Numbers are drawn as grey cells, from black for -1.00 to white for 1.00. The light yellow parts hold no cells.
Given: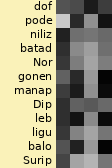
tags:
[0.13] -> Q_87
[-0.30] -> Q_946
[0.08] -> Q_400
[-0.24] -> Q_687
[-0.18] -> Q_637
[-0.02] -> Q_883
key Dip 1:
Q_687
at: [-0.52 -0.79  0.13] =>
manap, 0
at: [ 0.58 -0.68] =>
pode, 0

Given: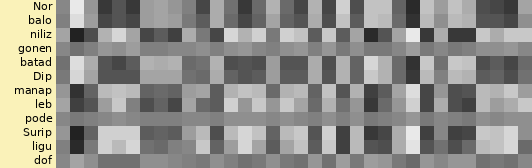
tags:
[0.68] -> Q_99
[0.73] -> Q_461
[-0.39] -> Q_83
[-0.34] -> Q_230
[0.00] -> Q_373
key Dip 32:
Q_83
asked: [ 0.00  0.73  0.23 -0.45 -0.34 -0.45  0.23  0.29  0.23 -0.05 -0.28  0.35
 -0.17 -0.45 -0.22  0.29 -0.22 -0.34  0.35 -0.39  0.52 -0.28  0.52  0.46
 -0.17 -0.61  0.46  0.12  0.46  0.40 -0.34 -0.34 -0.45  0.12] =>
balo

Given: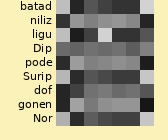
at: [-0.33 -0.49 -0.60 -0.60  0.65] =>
batad, 2
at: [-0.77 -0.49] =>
ligu, 1
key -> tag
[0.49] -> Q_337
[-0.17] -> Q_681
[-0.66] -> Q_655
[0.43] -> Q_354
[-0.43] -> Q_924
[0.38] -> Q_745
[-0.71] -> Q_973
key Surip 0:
Q_354
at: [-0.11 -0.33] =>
dof, 5
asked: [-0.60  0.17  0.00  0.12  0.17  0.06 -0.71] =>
niliz
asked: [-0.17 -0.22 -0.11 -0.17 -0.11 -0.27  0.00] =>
Dip

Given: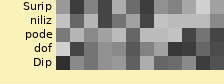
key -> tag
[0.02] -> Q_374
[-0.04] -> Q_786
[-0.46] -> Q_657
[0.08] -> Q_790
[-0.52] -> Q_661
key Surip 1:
Q_661
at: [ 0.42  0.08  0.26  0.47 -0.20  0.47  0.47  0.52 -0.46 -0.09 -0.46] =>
pode, 1
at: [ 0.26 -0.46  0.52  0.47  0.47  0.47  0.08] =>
niliz, 5
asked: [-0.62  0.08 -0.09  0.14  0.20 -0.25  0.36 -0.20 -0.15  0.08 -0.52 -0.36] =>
Dip
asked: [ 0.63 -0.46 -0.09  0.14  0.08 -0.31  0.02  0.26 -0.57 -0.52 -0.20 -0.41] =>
dof
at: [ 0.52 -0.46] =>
pode, 8
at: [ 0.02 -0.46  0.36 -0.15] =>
Surip, 2

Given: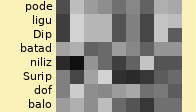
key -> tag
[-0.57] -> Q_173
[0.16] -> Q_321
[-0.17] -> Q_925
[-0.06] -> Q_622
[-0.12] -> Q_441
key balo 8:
Q_441
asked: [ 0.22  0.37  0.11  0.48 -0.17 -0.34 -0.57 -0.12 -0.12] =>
balo
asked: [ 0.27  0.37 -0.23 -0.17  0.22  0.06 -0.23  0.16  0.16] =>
batad
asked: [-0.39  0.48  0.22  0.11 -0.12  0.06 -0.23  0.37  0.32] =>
pode
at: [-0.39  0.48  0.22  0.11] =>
pode, 0

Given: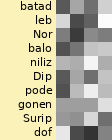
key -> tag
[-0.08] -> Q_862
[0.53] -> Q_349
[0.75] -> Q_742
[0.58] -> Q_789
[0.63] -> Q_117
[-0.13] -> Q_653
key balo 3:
Q_789
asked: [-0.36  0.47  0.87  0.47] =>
pode
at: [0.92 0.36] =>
niliz, 2
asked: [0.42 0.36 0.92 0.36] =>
niliz
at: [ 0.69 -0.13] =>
Surip, 2

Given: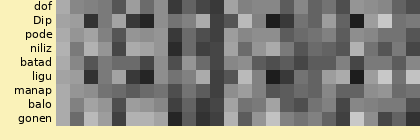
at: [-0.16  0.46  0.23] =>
gonen, 1
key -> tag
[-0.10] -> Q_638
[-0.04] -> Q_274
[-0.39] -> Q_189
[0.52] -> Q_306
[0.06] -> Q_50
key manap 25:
Q_638
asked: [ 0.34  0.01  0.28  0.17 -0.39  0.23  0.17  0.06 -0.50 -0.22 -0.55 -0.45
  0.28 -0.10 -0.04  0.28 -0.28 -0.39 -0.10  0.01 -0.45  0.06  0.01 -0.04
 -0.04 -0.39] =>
balo
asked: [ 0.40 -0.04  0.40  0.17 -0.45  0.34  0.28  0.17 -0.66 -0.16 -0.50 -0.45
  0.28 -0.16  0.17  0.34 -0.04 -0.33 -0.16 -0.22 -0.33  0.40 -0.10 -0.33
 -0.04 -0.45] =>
niliz

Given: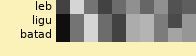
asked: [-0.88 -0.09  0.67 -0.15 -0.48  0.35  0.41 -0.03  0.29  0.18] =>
batad
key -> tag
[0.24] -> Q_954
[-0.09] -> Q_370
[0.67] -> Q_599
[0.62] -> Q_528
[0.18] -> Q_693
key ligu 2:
Q_599
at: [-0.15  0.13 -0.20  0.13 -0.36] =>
leb, 4

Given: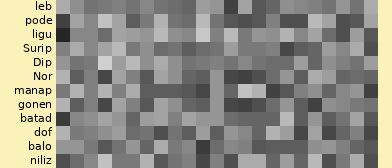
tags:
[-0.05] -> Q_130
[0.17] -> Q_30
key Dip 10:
Q_130
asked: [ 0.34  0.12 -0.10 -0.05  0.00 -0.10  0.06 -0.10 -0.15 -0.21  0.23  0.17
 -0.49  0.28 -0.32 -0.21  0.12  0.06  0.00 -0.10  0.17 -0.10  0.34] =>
leb
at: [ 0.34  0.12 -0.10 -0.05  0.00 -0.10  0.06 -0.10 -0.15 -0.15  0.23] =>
Dip, 7

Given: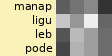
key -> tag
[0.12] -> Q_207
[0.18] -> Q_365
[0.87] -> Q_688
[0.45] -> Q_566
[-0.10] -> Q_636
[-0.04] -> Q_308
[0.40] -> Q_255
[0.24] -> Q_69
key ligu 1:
Q_365
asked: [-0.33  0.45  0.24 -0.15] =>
leb
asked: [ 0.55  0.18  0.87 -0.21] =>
ligu
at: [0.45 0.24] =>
leb, 1
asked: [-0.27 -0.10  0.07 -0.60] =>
manap
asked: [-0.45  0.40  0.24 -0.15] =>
pode

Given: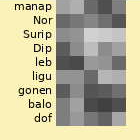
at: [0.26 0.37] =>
manap, 0
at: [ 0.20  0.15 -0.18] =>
leb, 2
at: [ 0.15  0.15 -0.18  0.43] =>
ligu, 0
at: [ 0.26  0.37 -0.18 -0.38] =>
manap, 0
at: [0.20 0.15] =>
leb, 2

